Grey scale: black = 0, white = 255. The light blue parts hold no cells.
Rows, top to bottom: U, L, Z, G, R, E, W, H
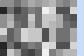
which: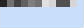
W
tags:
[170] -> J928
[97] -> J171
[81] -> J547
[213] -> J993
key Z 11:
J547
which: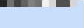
L
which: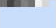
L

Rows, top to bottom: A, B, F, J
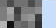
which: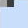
B
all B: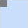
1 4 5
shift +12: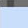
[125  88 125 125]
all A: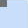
1 3 4 6
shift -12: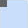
[88]
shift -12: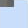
[101  88]
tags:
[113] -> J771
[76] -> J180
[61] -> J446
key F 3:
J180

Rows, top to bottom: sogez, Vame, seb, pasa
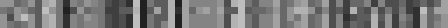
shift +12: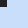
[45]
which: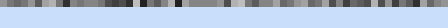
pasa
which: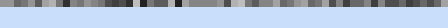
sogez
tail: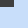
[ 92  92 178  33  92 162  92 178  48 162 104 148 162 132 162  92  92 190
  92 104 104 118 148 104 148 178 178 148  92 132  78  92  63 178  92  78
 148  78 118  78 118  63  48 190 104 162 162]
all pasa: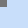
2 4 9 12 15 22 36 42 46 58

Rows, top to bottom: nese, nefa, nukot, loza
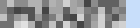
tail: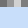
[ 84 152]
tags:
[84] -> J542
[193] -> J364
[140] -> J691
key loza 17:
J364
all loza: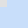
4
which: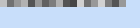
nukot

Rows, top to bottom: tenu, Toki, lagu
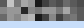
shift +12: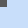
[102]
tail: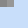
[151  39 135 119 151 151 119 167 106  90]
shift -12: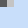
[ 78 184]
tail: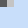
[119 167 151  26  64  90  76 106  90  76]
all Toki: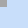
10
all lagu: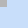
5
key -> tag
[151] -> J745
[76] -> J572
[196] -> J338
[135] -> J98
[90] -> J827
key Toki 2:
J745

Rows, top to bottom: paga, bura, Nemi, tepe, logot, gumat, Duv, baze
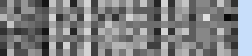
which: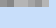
Duv
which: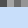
tepe
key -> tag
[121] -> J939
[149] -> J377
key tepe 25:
J939
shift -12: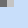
[ 97 184]
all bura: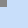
31 33
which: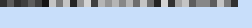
logot

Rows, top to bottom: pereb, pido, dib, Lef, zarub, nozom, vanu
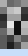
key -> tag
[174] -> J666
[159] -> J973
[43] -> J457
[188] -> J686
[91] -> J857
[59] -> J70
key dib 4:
J457
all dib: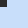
1 4
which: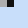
zarub

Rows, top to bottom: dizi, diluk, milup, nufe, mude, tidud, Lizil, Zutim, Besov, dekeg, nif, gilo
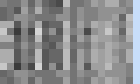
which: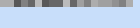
tidud
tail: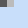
[116 160  88 160 160 187 145 145 129]
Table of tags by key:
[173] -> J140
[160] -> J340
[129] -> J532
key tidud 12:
J340
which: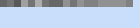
diluk
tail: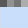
[ 88 103 103 187 116 160 129 173 160 173 145 129 173]

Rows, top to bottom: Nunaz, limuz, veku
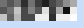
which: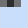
Nunaz
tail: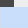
[ 46 238 238 253]
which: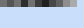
Nunaz
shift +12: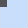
[97]
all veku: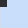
8
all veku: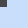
4 5

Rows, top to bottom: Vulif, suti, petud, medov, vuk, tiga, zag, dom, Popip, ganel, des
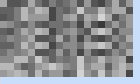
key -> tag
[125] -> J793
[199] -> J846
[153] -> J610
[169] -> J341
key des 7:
J793
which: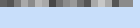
vuk
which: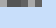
tiga
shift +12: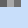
[110 181 125]

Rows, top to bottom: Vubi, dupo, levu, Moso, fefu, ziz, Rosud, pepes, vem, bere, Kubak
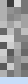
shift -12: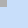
[164]
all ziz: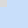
1 2
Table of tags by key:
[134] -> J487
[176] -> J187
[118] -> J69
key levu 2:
J487
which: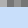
Kubak
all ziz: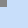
3 4
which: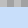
Moso

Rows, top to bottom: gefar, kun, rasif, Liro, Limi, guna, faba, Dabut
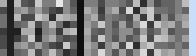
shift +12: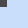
[86]
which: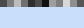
Dabut
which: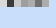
Liro
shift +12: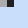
[184  44]
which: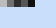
Liro

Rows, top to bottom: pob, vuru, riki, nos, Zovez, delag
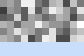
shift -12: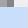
[152 121 227 227]
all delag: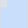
4 8 12
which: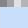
Zovez

